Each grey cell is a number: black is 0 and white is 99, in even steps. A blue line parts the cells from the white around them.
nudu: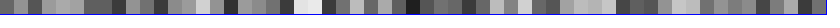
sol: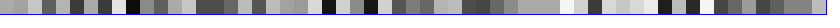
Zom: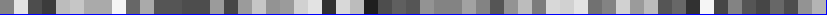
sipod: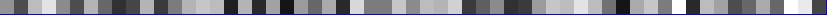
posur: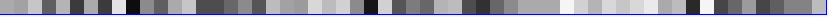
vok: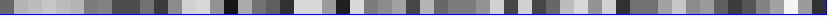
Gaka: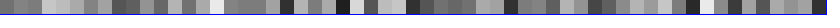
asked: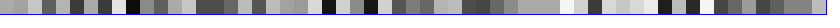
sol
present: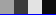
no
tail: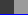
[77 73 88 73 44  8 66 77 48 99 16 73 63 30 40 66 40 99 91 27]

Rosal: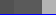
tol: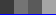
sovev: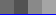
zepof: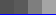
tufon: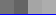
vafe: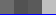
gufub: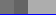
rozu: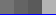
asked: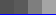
zepof
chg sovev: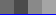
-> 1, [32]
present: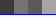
yes
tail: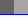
[67]
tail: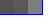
[64]
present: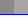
yes
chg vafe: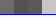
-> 3, [74]

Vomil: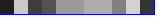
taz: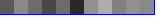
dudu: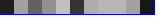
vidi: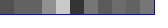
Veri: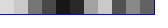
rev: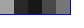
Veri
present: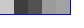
no
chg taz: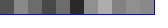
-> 0, [35]
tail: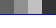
[67 71 71 63  9]
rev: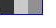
vidi
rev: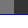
vidi
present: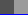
yes

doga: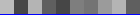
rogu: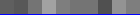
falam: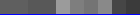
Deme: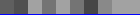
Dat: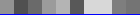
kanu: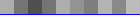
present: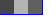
yes
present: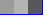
yes
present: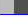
no
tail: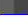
[49 45 60 70 37]
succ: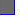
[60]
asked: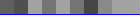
Deme
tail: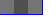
[67 57 49 70 53 73]

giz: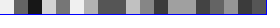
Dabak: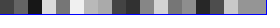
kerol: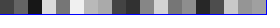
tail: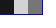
[93 69 33 33 75 52 23 62 62 26 39 58 23 33]
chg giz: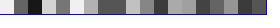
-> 12, [62]
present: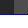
yes
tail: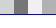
[33 33 75 52 23 62 62 26 39 58 23 33]
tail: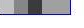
[26 39 58 23 33]
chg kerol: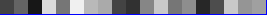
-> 11, [82]

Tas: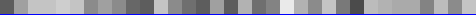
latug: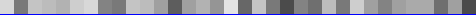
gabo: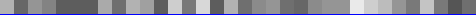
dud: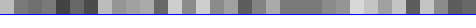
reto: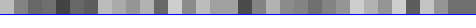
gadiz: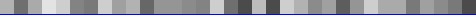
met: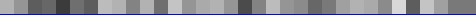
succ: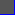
[43]
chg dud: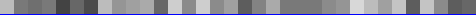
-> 26, [76]
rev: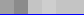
Tas

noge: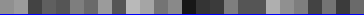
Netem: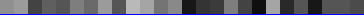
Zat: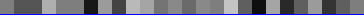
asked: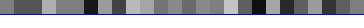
Zat
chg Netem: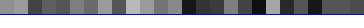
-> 10, [64]
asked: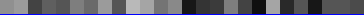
Netem
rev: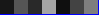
Netem
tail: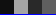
[60 20 37 49]

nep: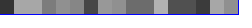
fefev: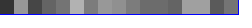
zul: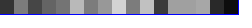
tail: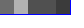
[65 56]
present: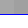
no
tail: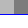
[59 82 48 75 23 62 62 65 16  5]
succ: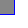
[27]

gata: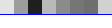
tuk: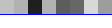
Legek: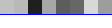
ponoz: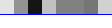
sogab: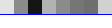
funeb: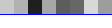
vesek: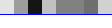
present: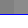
no
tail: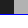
[36 40 84 61]
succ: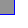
[8]
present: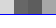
no
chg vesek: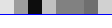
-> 2, [8]

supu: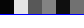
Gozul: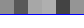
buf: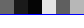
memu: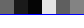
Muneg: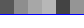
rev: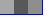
Gozul
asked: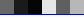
buf
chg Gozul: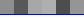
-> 4, [26]
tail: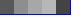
[58]
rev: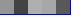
Gozul

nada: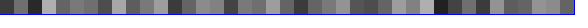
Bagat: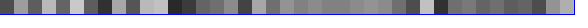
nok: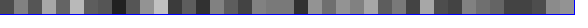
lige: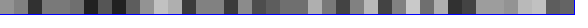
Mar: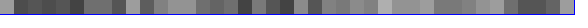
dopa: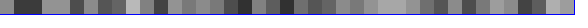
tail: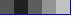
[68 23 50 50 23 54 30 36 43 43 68 47 26 50 72 26 50 78 43 68 19 26 61 61
 57 72 75 36 39]
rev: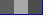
nada
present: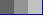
no
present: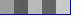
yes

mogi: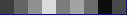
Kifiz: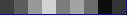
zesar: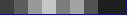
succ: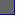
[56]
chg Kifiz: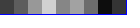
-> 4, [48]
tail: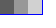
[48 63 42  5 20]
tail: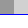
[48 63 42  5 20]

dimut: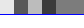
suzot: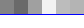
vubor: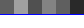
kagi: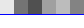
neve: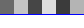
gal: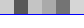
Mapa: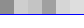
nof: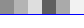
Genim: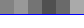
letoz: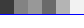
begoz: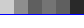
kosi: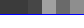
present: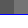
no
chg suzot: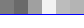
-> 0, [51]
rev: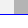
letoz
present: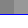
yes

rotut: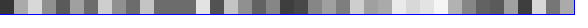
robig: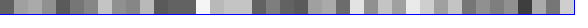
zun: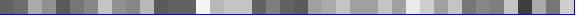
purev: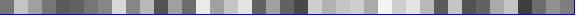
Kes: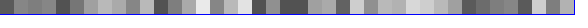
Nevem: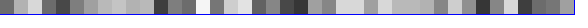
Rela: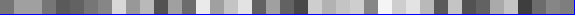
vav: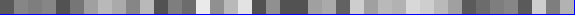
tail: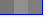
[56 24 66 46 80]
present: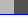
yes
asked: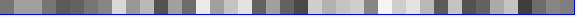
Rela
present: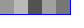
no
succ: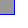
[72]
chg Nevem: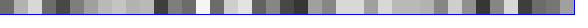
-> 15, [46]

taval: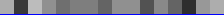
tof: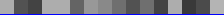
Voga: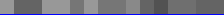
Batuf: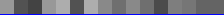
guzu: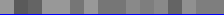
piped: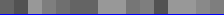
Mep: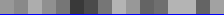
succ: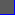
[39]
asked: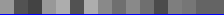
Batuf
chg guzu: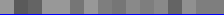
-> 7, [46]
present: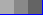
no
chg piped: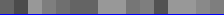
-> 1, [32]

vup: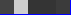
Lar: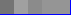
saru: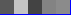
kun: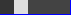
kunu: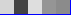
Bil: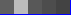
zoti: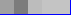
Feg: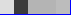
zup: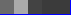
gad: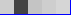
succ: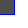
[26]
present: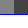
no
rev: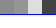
kunu
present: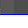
yes
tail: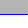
[73]

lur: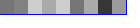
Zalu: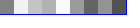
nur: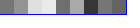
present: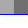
no
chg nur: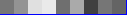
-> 6, [21]
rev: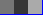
nur
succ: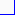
[60]
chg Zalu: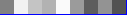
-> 6, [39]

